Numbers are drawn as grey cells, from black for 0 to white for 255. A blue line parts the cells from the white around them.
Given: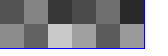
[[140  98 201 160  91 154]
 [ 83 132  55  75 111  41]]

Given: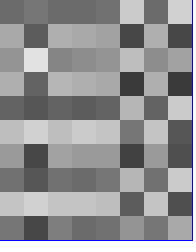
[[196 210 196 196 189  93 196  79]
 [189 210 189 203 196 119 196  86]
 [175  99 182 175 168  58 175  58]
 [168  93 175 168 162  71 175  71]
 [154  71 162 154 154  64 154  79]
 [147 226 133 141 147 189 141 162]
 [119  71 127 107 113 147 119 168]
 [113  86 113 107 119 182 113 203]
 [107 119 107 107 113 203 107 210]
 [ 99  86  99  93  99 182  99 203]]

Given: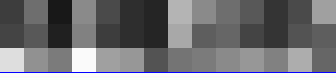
[[222 145 122 251 160 152  82 116 122 137 152 130 174 102]
 [ 67  88  31 130  60  45  37 168  94 102  67  53  82  94]
 [ 60 110  23 137  74  45  37 180 137 110  88  53  74 160]]

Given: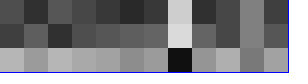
[[182 155 182 169 162 141 155  16 149 175 121 162]
 [ 78  48  86  71  56  41  56 206  48  71 128  63]
 [ 63  94  48  78  86  94 100 218 100  71 128  86]]

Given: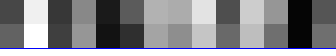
[[ 98 255  63 150  18  47 164 142 197 105 190 111   5 111]
 [ 71 240  55 136  26  91 178 172 227  78 205 150   5  85]]

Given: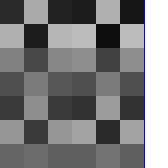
[[176  28 182 188  14 188]
 [150  58 150 163  42 163]
 [129  72 135 142  65 142]
 [101 108  95  95 115  95]
 [ 79 123  87  79 123  79]
 [ 58 142  58  50 156  50]
 [ 42 170  34  28 176  22]]

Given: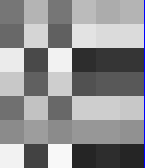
[[242  66 248  37  45  37]
 [235  73 242  45  53  53]
 [200  96 206  81  88  88]
 [139 157 139 151 151 145]
 [118 180 118 187 172 180]
 [112 194 104 206 206 200]
 [104 213  96 227 219 219]]

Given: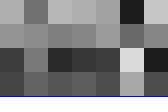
[[175 113 183 175 162  28 198]
 [148 140 127 134 155 105 134]
 [ 69  99  85  93  77 168  77]
 [ 61 121  42  55  61 218  28]]
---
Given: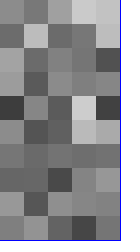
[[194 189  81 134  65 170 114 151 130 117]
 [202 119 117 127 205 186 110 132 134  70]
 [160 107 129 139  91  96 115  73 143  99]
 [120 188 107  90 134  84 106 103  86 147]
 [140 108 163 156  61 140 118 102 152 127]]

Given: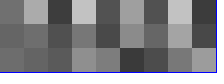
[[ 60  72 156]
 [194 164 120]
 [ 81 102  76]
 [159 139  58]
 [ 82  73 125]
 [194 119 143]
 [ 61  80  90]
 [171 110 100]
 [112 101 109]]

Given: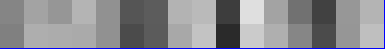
[[180 191]
 [151 150]
 [ 65  75]
 [113 134]
 [163 175]
 [223 203]
 [ 61  42]
 [186 195]
 [179 168]
 [ 92  91]
 [ 85  75]
 [145 145]
 [180 170]
 [150 172]
 [163 174]
 [133 128]]

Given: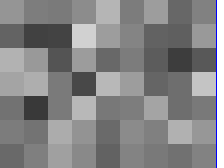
[[129 153  88 196 121 151 130]
 [103  95  61 110 110 177 113]
 [157  98  92 101 164 128 121]
 [124 132 124 157 125 139 131]
 [181 157 104 184 120 106  98]
 [140 209 156  72 184 147 137]
 [122  67  84 122 122 172 160]
 [125  65 153 174  57 115 127]
 [149  99 178 164 114 124 105]]

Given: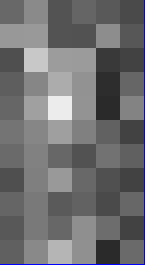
[[ 74  87  66 102 131  66  96  66 103  66 106]
 [ 89 141  57  45  42  97 114  80  74 109  42]
 [101  82 155 146 147 128  82 104  98 143 144]
 [ 83  83 156 172 236 159 103 153  90 103 181]
 [138 153 200 134 160 134 129 127 121 121 137]
 [104 152  79  94 102 116 106  79 101  88  96]]

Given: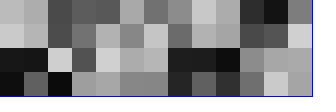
[[125 208 170 165]
 [ 19  84 167 202]
 [ 45  73 140 111]
 [172 165  13  48]
 [200 178  28  96]
 [140 107  29  37]
 [113 197 182 134]
 [169 135 172 135]
 [ 88 178 208 167]
 [ 92 114  82 158]
 [ 74  76 207  11]
 [173 181  21  96]
 [187 202  23  14]]

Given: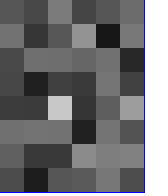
[[108 120  40  65 157  83 129  77]
 [ 86  23 113 117  94 116 126 119]
 [ 69 147 102  58  53  33 139  90]
 [123  87 110  64 200 114  57  86]
 [ 72  54 111  32  59 115  57  29]
 [ 86 114  73  71  60 112  96  76]]
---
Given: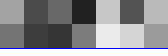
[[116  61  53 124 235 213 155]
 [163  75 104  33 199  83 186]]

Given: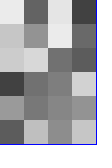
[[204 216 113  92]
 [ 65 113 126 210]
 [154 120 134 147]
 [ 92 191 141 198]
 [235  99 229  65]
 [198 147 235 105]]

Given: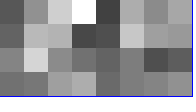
[[132 213 139 113  99 125  79  93]
 [113 119 159 173 106 125 132 145]
 [ 99 185 179  72  79 199 159 153]
 [ 87 145 207 255  65 173 139 167]]

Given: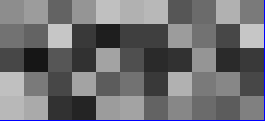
[[184 170  49  36 156 163  99 135 107  92 128]
 [192 122  71 163  92 114  57 177 122 135  71]
 [ 71  22  86  49 163  79  42  49 149  42  57]
 [141 156  99 149 192 177 184  86 107 177 122]
 [114  99 198  57  30  63  63 156 114  71 198]]

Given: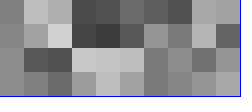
[[141  88  82 201 195 189 121 141 113 149]
 [141 127 107 155 189 162 121 134 149 168]
 [127 189 175  74  82 107  94  82 168 162]
 [134 162 208  68  61  88 149 121 182 101]]

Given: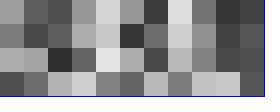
[[173 165  47 101 228 173  73 186 131  73  80]
 [158  94  80 152 214 152  60 222 116  54  67]
 [124  73  94 173 200  54 108 206 145  67  86]
 [ 80 108 180 206 131 101 186 124 193 200  86]]
